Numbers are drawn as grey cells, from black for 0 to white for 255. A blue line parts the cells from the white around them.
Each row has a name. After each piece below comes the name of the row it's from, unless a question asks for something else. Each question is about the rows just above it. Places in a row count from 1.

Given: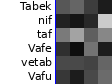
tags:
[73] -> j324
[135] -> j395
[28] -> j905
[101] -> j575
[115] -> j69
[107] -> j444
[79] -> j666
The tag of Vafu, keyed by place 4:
j444
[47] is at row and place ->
Vafe, 1
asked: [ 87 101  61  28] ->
Tabek
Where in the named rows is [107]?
Vafu, 4
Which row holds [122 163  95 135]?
taf
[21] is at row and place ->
nif, 2

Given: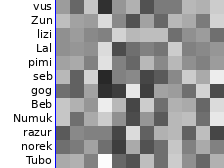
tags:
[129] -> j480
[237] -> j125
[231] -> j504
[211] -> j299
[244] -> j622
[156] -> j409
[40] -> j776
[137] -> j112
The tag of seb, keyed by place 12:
j125
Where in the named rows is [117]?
Lal, 8
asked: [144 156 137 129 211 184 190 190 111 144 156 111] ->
lizi

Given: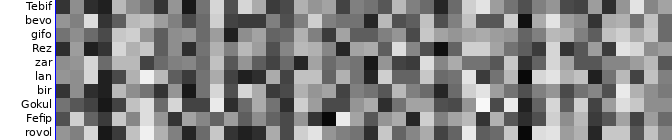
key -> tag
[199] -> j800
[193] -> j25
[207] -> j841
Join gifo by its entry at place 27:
j800
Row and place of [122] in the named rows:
bir, 44
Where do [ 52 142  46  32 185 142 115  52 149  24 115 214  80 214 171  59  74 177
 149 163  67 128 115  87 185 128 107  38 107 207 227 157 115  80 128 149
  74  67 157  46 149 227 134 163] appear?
Tebif

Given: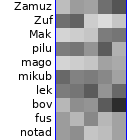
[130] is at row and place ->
mikub, 2
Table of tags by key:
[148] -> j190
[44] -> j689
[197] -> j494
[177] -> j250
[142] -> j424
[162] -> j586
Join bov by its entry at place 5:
j689
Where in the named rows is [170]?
mago, 5
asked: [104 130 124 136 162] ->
mikub
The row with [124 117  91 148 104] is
lek

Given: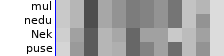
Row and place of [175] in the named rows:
puse, 5
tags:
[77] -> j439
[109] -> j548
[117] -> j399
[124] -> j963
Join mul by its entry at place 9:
j399
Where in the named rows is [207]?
Nek, 1
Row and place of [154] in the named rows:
puse, 2

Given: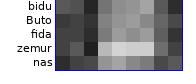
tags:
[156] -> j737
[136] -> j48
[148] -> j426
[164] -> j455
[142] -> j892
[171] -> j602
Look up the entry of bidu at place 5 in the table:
j892
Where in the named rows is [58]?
Buto, 1
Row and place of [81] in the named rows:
bidu, 2
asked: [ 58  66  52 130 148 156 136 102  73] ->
Buto
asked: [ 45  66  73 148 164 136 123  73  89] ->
nas

